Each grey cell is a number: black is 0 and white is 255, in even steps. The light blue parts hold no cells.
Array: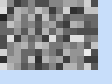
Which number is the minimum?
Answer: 35
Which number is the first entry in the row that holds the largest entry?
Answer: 209
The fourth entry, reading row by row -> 89
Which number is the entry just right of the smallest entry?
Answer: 120
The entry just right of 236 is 77
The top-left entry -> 209
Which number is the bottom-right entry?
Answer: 89
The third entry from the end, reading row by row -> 133
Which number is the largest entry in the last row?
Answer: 222
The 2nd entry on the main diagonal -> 61
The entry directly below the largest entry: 61
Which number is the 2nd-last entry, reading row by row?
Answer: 209
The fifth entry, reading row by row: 133
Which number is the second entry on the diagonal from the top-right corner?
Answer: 194
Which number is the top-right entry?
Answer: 77
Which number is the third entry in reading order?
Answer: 61
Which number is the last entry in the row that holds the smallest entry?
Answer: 104
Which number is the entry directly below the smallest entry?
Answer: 104
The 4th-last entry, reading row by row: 179
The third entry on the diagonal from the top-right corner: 120
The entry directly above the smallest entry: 222
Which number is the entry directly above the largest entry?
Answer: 89
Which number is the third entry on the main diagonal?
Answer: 179
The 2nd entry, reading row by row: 133

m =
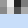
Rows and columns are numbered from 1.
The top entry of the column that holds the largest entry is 238
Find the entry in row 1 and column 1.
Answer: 153
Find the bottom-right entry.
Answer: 169

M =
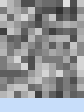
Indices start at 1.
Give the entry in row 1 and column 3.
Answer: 152
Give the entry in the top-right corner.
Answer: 197
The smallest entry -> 49
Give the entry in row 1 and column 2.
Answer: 181
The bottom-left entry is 181
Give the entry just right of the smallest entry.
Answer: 94
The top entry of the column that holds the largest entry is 226
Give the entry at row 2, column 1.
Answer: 123
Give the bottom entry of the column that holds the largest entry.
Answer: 138
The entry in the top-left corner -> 213
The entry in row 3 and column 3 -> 181
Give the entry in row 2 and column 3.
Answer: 168
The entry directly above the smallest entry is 94
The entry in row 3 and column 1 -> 197
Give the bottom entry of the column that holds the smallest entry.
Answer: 64
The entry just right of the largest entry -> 78
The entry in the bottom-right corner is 107
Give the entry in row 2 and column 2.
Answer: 181

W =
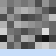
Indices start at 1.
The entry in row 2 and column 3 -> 162
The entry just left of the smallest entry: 47
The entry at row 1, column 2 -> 117
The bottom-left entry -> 192
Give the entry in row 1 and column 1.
147
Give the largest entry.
220
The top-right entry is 105
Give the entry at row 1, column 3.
133
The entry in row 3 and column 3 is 117
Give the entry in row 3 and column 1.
77
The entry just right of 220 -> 105
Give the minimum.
19
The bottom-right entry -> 178
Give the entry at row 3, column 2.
147

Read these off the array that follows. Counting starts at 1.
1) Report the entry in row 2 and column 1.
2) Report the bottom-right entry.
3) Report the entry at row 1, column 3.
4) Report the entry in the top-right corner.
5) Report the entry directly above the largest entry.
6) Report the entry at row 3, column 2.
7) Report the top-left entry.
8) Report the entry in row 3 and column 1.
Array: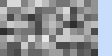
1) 203
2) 59
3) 217
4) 146
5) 130
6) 74
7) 116
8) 172

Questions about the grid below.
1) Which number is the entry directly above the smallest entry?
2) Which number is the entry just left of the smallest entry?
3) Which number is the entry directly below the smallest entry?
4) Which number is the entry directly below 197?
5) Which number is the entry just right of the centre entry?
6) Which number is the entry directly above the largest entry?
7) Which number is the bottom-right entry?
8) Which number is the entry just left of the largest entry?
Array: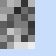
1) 166
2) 152
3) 123
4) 108
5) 123
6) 137
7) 237
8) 221

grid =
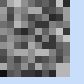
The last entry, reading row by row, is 182
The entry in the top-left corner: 97
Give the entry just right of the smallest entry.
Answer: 83
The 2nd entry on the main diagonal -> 83
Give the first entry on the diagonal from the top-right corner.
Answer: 41
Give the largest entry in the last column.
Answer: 196
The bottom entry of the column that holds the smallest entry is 14
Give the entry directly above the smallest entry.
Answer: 169
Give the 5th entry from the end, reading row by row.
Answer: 41
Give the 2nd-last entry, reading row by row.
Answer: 182
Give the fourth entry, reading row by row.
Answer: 144
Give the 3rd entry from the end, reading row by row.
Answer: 41
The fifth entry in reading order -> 112

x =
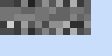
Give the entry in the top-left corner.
75
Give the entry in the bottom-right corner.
100
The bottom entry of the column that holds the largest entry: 75
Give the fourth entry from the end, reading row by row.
59
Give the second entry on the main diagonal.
116
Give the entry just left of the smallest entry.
131
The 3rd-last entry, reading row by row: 175
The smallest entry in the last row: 46
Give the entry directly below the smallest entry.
100
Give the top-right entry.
100
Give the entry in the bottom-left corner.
75
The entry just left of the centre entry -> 116
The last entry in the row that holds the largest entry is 143
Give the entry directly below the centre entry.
75
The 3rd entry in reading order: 59
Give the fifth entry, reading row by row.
34

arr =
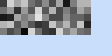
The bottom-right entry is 100
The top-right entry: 180
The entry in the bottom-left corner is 126
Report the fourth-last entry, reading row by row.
126
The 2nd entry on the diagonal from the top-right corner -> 165
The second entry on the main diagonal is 153
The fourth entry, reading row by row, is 196
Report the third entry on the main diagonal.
165
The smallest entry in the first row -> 24
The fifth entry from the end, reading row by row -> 211
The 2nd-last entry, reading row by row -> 113
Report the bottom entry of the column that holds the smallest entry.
10
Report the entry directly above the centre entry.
87
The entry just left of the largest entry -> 153
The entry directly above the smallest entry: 139
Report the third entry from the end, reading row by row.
165
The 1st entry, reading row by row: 62
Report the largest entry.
226
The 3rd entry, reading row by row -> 165
